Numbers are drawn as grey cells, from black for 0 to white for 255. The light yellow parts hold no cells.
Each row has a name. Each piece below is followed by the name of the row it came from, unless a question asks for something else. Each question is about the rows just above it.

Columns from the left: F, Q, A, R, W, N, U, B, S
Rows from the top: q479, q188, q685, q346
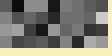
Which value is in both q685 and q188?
101
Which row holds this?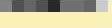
q188
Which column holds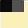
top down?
Q
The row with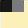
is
q479
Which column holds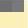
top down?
U

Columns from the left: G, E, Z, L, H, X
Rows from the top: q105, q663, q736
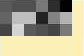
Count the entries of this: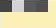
4
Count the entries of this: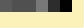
6
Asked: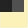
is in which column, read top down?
L
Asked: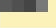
q736
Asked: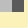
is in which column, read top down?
Z

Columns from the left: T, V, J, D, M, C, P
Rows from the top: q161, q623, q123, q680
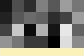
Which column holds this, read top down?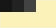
T
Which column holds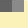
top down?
P
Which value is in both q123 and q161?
22
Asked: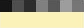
q161

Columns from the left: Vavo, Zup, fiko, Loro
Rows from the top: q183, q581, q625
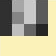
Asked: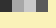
q183
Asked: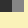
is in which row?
q581
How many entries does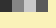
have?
4
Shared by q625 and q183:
48
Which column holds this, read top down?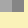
Zup
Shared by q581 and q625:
48

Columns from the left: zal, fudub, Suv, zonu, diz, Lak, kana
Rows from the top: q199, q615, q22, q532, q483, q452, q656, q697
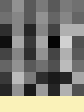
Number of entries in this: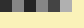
6
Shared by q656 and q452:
187

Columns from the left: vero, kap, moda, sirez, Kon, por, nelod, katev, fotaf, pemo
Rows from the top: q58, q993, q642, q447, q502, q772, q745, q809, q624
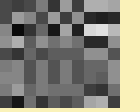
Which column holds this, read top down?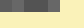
moda
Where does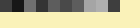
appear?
q624
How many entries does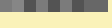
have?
9
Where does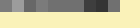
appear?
q809

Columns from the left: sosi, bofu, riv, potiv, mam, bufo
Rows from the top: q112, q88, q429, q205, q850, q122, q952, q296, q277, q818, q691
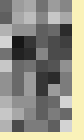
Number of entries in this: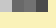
4
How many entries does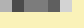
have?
6
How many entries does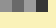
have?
4
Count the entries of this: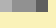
4
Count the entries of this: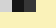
3
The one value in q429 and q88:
95
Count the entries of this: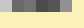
6

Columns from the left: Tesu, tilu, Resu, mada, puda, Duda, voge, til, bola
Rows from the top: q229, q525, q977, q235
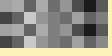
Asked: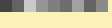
q235
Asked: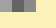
q235
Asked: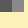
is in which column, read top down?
bola
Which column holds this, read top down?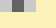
Resu

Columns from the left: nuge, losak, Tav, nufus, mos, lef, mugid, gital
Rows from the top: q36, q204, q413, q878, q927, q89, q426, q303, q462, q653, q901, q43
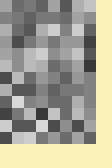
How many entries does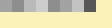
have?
8
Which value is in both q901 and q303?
87

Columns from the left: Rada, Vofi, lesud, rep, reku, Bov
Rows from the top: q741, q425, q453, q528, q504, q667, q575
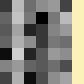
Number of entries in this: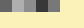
5
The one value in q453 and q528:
56

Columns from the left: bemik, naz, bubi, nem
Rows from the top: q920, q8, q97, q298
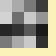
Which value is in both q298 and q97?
49
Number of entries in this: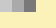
3
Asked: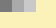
q298
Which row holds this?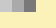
q920
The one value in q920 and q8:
201
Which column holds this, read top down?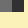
naz
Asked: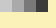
q920

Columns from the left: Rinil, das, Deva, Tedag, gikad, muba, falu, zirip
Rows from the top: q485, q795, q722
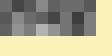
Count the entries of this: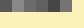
6
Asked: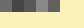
q485
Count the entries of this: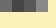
4
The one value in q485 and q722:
97

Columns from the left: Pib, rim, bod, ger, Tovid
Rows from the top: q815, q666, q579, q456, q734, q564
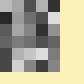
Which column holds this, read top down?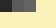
Pib
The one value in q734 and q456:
123
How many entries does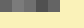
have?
5
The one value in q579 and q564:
133
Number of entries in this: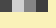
4
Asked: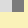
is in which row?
q734

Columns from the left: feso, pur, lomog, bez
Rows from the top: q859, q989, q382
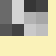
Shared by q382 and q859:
66
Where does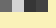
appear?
q859
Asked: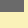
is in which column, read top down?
feso
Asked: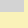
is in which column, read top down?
pur

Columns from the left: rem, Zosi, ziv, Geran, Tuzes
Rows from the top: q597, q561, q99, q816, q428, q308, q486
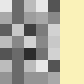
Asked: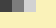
q99
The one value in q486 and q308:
106
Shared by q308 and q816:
188
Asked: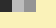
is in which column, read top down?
ziv

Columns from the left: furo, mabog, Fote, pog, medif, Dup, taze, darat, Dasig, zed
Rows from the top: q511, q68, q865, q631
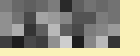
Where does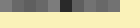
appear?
q511
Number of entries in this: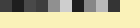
10
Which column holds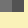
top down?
darat

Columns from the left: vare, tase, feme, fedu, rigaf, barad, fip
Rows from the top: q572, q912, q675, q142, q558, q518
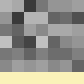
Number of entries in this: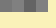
4
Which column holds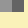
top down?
rigaf
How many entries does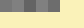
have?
5
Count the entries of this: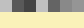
7
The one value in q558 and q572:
119

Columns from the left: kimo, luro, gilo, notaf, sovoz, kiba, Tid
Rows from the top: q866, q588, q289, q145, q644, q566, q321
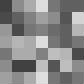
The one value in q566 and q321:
140
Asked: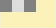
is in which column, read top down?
notaf
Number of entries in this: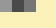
3
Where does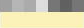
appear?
q145
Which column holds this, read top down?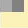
gilo

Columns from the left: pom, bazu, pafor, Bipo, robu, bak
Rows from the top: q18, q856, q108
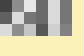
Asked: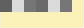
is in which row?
q856
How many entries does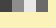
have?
4
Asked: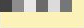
q18
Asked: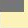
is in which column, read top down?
bak

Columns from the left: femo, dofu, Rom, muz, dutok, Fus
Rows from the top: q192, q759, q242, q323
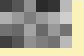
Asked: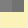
q323
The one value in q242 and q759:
153
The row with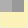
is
q759
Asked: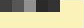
q192

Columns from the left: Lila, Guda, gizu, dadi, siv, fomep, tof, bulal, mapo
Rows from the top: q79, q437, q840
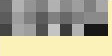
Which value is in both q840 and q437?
158
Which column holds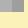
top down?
Guda
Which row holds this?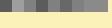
q437
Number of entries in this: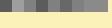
9
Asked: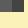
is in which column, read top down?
Lila
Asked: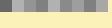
q79
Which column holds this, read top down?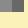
fomep

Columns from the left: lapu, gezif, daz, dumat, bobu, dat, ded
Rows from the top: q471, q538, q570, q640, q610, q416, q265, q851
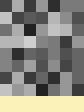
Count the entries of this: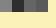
4
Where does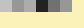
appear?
q851
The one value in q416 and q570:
101
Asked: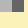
q570
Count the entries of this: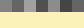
7
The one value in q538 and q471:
69

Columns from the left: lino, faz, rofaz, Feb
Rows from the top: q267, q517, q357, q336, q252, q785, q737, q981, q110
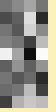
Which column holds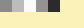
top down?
Feb
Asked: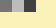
q981
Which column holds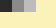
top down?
Feb
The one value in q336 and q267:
117
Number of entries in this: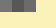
3
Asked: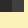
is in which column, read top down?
Feb
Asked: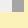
q252

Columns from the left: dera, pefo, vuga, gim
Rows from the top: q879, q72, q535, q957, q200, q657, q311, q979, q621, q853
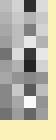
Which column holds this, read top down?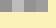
gim
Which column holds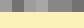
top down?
dera
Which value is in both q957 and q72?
178
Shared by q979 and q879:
188
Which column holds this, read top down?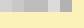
pefo
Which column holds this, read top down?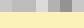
pefo

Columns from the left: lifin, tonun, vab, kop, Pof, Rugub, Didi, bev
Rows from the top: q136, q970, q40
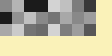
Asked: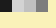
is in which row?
q136
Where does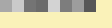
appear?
q40
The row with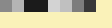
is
q136
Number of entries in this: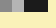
4

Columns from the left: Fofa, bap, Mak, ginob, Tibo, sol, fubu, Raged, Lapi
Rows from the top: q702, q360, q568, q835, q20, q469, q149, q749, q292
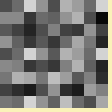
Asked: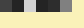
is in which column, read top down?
Lapi
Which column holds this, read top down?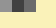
sol

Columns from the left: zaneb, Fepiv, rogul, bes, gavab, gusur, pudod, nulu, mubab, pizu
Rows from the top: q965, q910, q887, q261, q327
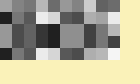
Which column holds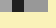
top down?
zaneb
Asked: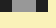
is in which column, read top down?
zaneb

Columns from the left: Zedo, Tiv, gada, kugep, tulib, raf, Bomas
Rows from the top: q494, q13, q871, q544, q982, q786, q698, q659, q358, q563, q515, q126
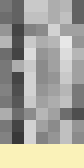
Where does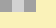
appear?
q786
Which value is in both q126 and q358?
192

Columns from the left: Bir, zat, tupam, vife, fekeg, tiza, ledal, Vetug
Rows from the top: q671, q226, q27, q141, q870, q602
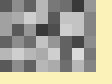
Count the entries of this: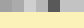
7
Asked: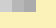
q870
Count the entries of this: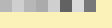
8
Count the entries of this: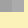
2
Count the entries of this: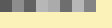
8

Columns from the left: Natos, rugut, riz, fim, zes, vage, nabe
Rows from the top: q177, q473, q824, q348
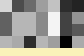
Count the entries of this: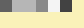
6
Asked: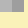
q348
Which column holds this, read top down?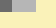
riz
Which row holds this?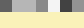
q473
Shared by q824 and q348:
182

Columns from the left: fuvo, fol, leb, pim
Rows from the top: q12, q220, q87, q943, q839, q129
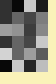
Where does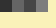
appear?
q220
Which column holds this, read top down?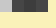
leb
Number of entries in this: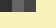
3
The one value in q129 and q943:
200
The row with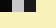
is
q12
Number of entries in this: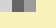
3
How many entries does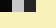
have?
3

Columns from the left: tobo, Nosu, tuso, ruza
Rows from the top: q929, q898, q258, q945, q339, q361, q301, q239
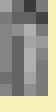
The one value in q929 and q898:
122
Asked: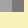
q301

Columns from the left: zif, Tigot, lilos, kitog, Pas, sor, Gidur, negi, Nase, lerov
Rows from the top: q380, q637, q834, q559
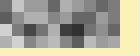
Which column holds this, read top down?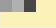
lilos
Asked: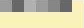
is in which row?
q380
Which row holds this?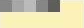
q559

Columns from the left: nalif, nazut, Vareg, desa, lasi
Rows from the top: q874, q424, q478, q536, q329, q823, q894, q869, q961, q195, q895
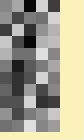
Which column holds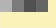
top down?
nalif
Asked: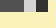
q961
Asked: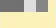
q329

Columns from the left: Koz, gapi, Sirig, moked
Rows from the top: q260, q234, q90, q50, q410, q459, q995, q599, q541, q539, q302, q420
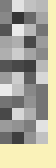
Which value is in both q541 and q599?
116
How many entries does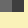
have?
2
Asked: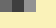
q420
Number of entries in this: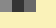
3
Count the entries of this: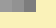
3
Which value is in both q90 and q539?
116
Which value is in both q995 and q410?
205

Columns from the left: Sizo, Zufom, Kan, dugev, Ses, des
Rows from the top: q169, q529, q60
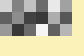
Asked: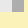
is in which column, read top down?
Ses
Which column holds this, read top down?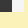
dugev
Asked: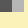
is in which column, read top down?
des
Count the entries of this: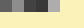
5
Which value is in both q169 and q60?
107

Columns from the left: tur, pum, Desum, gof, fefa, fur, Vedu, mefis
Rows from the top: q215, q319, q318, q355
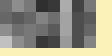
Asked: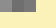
q318
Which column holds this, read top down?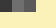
fefa

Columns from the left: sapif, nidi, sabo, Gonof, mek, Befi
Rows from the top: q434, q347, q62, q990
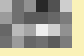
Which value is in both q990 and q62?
103
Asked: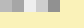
q62
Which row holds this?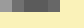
q347
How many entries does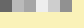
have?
6
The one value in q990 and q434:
112
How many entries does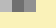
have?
3
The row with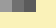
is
q347

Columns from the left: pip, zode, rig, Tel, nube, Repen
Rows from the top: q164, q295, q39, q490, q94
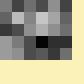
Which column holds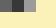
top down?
pip
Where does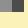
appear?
q94
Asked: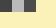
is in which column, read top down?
zode

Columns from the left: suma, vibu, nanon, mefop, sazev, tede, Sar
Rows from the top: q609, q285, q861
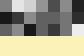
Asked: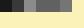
q285
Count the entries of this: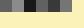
6

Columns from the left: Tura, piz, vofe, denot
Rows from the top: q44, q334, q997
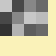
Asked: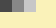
q334
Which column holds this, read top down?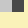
Tura
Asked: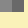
q44
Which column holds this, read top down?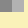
piz
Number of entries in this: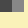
2

